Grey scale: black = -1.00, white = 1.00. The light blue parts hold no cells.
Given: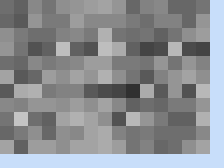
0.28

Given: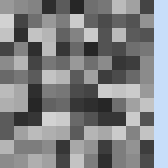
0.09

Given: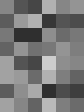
0.27

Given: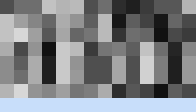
0.41

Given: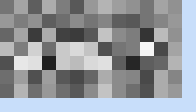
-0.20

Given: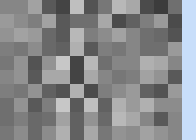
-0.07

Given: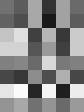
0.16
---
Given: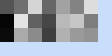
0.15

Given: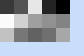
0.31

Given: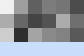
-0.30

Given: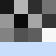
0.94

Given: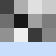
0.04

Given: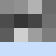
-0.02

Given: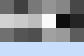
-0.28

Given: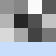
-0.07
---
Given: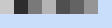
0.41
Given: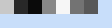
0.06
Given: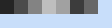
0.49
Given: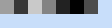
0.03
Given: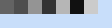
-0.60
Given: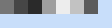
0.24
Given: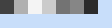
0.59
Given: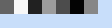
0.22
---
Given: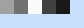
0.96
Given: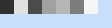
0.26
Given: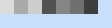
-0.36
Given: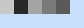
0.29
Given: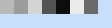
-0.35
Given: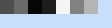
-0.78
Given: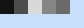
0.70
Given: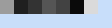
-0.33
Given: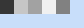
0.27
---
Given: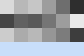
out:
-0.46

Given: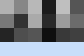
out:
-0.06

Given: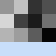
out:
0.68

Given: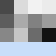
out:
-0.27

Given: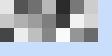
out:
0.55

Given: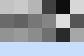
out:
-0.17

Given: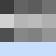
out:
0.64
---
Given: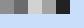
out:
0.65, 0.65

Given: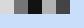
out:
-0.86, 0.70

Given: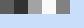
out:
0.28, 0.95

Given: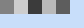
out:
-0.54, 0.61

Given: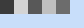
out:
-0.31, 0.66

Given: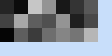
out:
-0.37, 0.55

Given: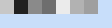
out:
-0.14, 0.84
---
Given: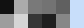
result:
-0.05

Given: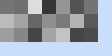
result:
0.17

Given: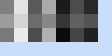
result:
-0.79

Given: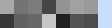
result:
0.15

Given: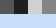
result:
-0.76

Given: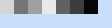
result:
-0.24
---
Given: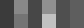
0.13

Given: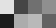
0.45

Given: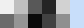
0.65

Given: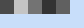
-0.10

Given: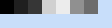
0.63

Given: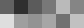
0.51

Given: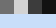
-0.13

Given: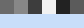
0.06

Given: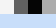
0.35
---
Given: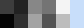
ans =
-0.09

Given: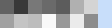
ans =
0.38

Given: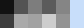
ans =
-0.29

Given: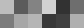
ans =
-0.61

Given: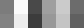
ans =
0.59

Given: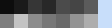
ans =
-0.46

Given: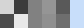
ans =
0.17

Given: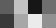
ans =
-0.83

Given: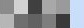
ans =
0.32
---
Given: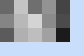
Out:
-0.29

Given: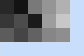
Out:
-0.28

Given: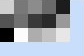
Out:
-1.00

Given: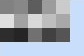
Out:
-0.65

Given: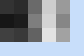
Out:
-0.50

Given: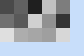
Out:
0.75

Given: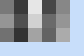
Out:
-0.11
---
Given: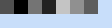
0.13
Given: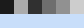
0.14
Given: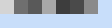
-0.42
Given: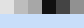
-0.47
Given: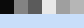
0.25
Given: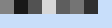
-0.09
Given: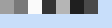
-0.76
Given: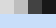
-0.48
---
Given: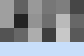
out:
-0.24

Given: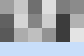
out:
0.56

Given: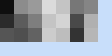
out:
0.10

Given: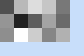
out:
0.45

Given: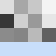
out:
0.31

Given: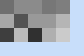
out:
0.09

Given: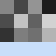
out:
-0.45

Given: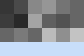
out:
-0.42
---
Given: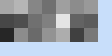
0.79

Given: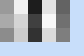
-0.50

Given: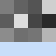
0.73

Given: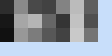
-0.59

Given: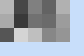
-0.11

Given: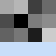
-1.00

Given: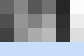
0.28

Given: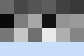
-0.86

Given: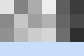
0.40
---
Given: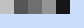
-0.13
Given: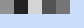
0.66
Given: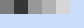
0.19
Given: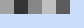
0.05
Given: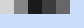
-0.80
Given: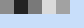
-0.05
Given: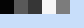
-0.58
